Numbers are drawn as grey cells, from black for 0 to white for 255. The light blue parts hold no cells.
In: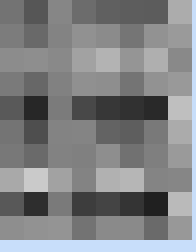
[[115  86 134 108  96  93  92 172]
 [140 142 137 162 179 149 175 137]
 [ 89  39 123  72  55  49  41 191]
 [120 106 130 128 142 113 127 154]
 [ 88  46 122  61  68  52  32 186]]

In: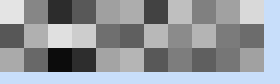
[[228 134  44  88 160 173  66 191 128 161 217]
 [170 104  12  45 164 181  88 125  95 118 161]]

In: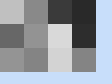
[[192 137  58  41]
 [148 132 211 132]]

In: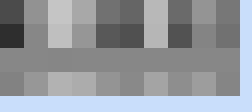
[[ 75 146 197 168 113 101 184 106 148 119]
 [135 135 134 135 135 135 135 135 135 135]]

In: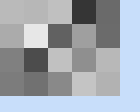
[[186 183 192  53 106]
 [128  76 193 143 184]]

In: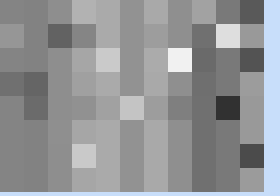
[[132 130 142 178 170 146 169 143 162 121  89]
 [132 130 142 166 202 146 171 241 106 121  83]
 [132 107 142 145 161 196 157 127 112  49 153]
 [132 130 142 201 170 146 169 143 112 121  75]]

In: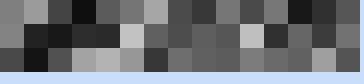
[[127 155  68  15  91 117 166  75  56 118  74 119  24  48  86]
 [ 73  20  81 163 179 151  55 110  96  92 124 106  97 159  84]]

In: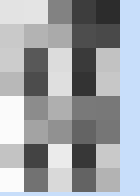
[[227 228 130  61  44]
 [204  88 220  58 194]
 [250 140 175 121 120]
 [195  67 235  55 201]]
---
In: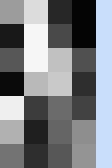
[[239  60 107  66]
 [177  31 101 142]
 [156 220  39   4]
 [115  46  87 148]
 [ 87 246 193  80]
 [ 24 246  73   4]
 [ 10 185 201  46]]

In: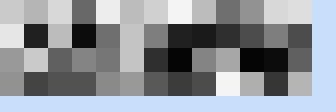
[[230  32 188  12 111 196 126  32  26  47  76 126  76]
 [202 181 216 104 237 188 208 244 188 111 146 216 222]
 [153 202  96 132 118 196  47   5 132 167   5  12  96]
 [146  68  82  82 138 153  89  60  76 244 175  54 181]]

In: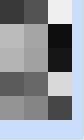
[[187 166  15]
 [180 160  23]
 [147 133  69]
 [ 91 103 217]
 [ 56  83 239]]

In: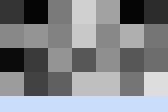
[[155  66  96 191 191 116 220]
 [136 148 129 199 136 175 116]
 [ 52   5 122 207 162   5  44]
 [ 11  58 148  88 142  88 109]]

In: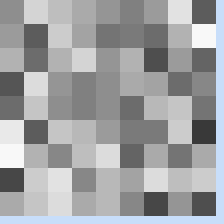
[[248 178 135 190 220 100 170 116 170]
 [233  92 197 184 155 122 122 204  57]
 [178 108 178 212 149 178  78 155 100]
 [170 197 220 170 184 135  71 149  78]
 [155  92 204 163 116 122 108 178 248]
 [142 212 190 170 149 128 155 226  92]
 [108 197 142 128 142 108 184 197 116]
 [ 85 220 149 128 142 170 163 108 135]
 [ 71 204 226 135 184 163 220 190 204]]

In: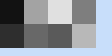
[[ 46 104  90 184]
 [ 18 163 224 126]]
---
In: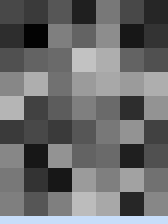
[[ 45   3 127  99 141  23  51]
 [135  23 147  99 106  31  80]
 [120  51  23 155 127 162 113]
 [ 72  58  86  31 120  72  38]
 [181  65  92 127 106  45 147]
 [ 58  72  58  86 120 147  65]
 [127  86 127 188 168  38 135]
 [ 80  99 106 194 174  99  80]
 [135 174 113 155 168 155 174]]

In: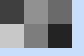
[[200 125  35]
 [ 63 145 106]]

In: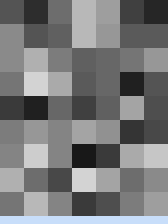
[[ 58  32 103  64  96 164  78]
 [ 84  45 109 184 158  64  38]
 [138  84  96 184 151  90  90]
 [176 109  72 211 164 109 138]
 [124 151 132 164 145  52  72]
 [138 176 124  96 103 117 151]
 [117 184 132  58  78 124 158]
 [132 205 132  24  58 170 198]
 [117 211 170  90 103  32  84]]

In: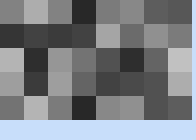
[[180  46 150 115  81  46 100 193]
 [158  59 158 100  66  74  81 173]
 [ 53  66  59  66 165 107 144 123]
 [130 173 130  40 123 136  93  87]
 [115 180 123  40 136 144  81  93]]

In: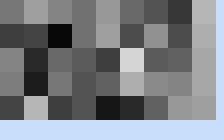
[[125  28 119  83  97 174 138 132 167]
 [132  41 105  91  62 213  91  97 167]
 [ 62  68   8 113 159  76 145  76 174]
 [119 159 132 113 152 105  83  55 182]
 [ 68 182  62  83  22  41  97 152 159]]

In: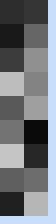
[[115  10]
 [197  39]
 [ 45  53]
 [ 25 102]
 [ 95 109]
 [189 131]
 [ 60 144]
 [ 89 159]
 [ 32 182]]
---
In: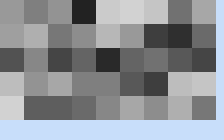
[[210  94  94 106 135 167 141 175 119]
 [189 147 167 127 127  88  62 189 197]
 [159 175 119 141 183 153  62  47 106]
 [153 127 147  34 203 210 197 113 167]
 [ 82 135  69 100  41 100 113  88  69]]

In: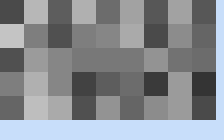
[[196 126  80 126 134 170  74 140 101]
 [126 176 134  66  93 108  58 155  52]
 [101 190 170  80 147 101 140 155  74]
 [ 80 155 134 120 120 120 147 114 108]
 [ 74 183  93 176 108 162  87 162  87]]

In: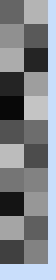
[[188  76]
 [172  36]
 [165  95]
 [144  89]
 [117 130]
 [101 180]
 [ 82 109]
 [ 64 130]
 [ 36 158]
 [ 20 151]
 [  8 196]]

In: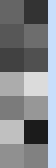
[[192  27]
 [172 219]
 [144 129]
 [123 151]
 [101  51]
 [ 87 109]
 [ 65  80]]

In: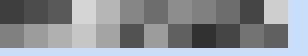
[[128 156 176 198 164  82 156  96  49  69 115  96]
 [ 62  76  89 213 182 134 109 141 128 109  69 206]]

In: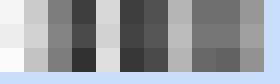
[[251 195 125  49 222  55  74 181 104  98 145]
 [245 203 125  61 216  61  80 181 110 110 151]
 [237 210 131  74 210  67  86 188 117 117 159]]
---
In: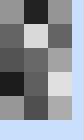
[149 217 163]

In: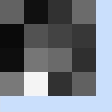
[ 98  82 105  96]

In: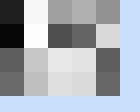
[ 30 253 232 218]

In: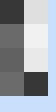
[ 55 241]

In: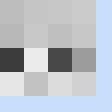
[189 200  72 209]

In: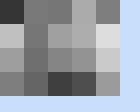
[ 53 118 133  78]

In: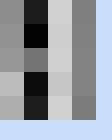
[141   3 208 130]
